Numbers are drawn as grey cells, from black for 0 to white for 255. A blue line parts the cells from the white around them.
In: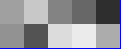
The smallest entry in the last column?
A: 46
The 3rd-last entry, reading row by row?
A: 220
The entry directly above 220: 131

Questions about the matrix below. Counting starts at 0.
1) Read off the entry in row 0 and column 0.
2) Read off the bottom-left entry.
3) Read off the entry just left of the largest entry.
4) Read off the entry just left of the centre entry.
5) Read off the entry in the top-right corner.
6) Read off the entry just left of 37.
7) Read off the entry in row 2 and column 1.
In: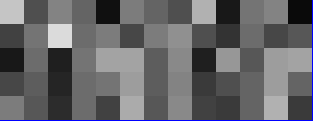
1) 197
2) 124
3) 116
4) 163
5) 10
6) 93
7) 108

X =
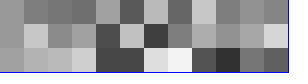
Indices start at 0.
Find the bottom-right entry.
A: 96
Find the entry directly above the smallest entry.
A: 145
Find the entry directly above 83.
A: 173
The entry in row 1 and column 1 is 199
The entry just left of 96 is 118
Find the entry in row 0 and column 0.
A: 153
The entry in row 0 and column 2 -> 118
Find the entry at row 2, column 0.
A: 161
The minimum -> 49
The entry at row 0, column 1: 125
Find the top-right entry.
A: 133

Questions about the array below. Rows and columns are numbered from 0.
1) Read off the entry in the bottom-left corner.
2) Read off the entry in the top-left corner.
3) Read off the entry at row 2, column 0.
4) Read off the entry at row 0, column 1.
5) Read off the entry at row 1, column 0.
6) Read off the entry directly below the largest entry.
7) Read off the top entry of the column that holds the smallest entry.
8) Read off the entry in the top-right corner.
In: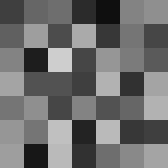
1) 158
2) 63
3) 131
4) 102
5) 96
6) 82
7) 15
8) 143

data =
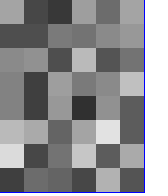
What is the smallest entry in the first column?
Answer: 63
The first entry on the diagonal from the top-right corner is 164
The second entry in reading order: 71
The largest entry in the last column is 192
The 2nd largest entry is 219
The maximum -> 226
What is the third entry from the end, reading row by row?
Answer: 71
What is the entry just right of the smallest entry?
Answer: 145
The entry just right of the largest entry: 92
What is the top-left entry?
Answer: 164
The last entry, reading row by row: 84
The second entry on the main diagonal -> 78
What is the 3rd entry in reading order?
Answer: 56
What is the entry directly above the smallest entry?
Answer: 122

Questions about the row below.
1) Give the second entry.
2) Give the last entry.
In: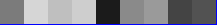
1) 214
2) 82

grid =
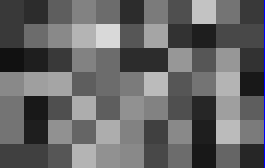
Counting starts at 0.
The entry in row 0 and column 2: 94
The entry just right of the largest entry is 86
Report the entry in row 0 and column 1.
44
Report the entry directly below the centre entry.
145
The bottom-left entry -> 64
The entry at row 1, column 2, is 137
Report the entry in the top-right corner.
57
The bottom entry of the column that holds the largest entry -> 145
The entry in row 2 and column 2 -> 57
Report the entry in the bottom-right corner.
38
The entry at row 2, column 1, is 30
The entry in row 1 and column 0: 57
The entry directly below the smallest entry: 137
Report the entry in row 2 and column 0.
17
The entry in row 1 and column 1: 108
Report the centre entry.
123
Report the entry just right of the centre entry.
187
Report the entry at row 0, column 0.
57
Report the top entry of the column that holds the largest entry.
108
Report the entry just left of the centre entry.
108

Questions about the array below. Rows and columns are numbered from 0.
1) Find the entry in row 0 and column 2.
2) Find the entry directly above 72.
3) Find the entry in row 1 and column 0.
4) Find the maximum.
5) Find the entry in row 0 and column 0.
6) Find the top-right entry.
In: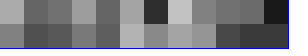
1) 113
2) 113
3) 129
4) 194
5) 171
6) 24
